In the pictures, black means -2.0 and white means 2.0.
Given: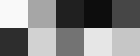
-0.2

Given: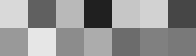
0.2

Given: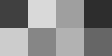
0.8

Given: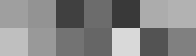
-0.2

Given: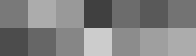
0.1

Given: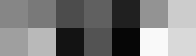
-1.7
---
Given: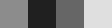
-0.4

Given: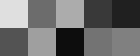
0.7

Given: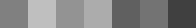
0.3

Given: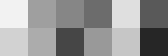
0.1

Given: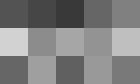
-1.1

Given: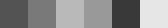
0.9

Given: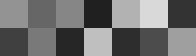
0.1
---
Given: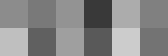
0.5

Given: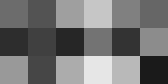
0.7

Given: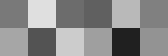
1.2

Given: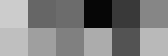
0.0

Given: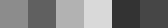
0.8

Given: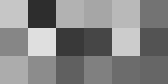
-0.5

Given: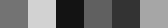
-1.7

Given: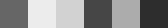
1.3
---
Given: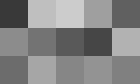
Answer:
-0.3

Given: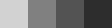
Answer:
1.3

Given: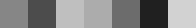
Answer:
0.1

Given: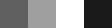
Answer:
-0.5

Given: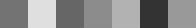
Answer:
-0.2

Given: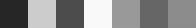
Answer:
-1.4

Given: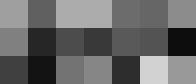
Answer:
-1.0

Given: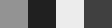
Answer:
0.3
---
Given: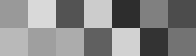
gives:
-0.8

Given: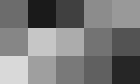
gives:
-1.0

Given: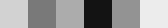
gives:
0.3

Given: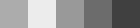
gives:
0.4

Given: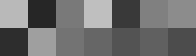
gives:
-1.1

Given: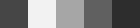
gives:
-0.5

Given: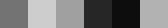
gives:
-0.2

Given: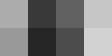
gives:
-0.8

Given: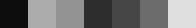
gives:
-0.9

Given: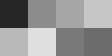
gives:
-0.1
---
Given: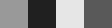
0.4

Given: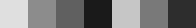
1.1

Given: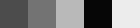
0.9

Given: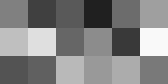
1.5

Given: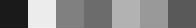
0.8

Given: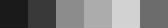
0.7

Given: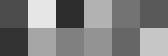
1.1

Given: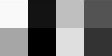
1.5

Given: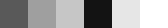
1.6
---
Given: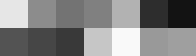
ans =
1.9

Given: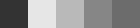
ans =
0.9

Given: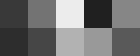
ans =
0.8

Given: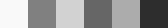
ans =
-0.4

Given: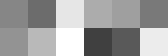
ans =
-1.0

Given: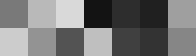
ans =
-1.0

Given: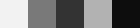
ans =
-1.2

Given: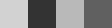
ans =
-1.2

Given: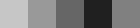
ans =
-0.4

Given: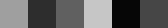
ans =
1.1
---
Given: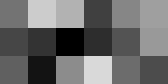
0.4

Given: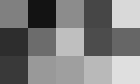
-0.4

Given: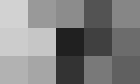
-0.3

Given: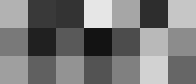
0.2

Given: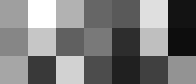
-1.8

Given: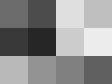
1.7

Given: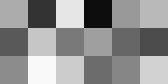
-0.8

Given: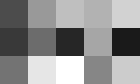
-1.6

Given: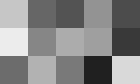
-1.1

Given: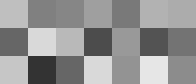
-0.2
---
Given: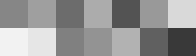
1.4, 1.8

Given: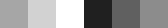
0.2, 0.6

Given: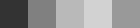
0.4, -1.2

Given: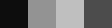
-0.8, -1.8

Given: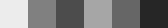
-1.4, 1.7

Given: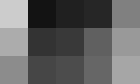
0.0, 0.2

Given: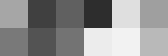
0.5, -0.1

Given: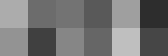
-1.3, 0.3

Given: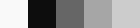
1.2, 1.9
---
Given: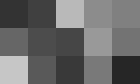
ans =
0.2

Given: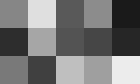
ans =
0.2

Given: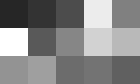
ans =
1.7

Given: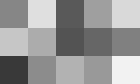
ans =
0.5

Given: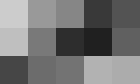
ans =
-1.1

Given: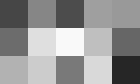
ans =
0.5

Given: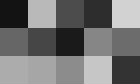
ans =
-1.3

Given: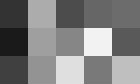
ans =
-0.4
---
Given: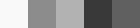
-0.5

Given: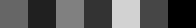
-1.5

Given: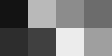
-1.3

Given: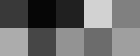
-1.5

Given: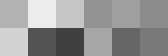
-0.7

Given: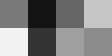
-1.2
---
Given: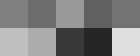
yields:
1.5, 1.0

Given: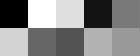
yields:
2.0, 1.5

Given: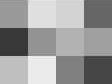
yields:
1.7, 1.5

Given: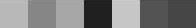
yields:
1.1, 0.9

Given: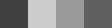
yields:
1.2, 0.4

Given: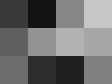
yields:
1.1, 0.8

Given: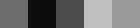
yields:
1.0, 0.4
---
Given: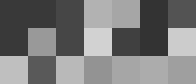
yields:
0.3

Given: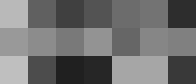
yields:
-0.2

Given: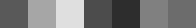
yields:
-0.3

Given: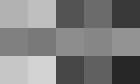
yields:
0.0

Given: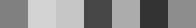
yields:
0.2

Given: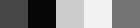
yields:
-0.2

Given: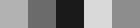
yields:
0.2
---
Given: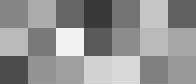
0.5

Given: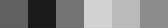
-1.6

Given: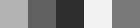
0.8

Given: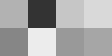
1.4

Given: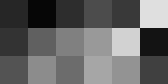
0.2

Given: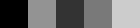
-2.0

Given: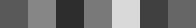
-1.3

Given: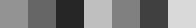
-1.4
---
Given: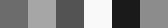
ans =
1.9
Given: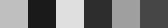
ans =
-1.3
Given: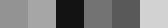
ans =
-0.2
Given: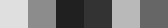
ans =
-1.2
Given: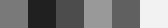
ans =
0.4
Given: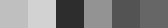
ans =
0.3
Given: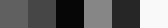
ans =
0.1
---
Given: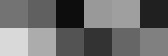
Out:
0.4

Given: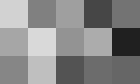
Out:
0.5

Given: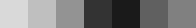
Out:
-1.6

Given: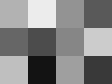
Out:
1.7

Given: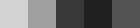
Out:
-1.1

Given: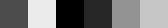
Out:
-1.4

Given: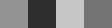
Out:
-1.3
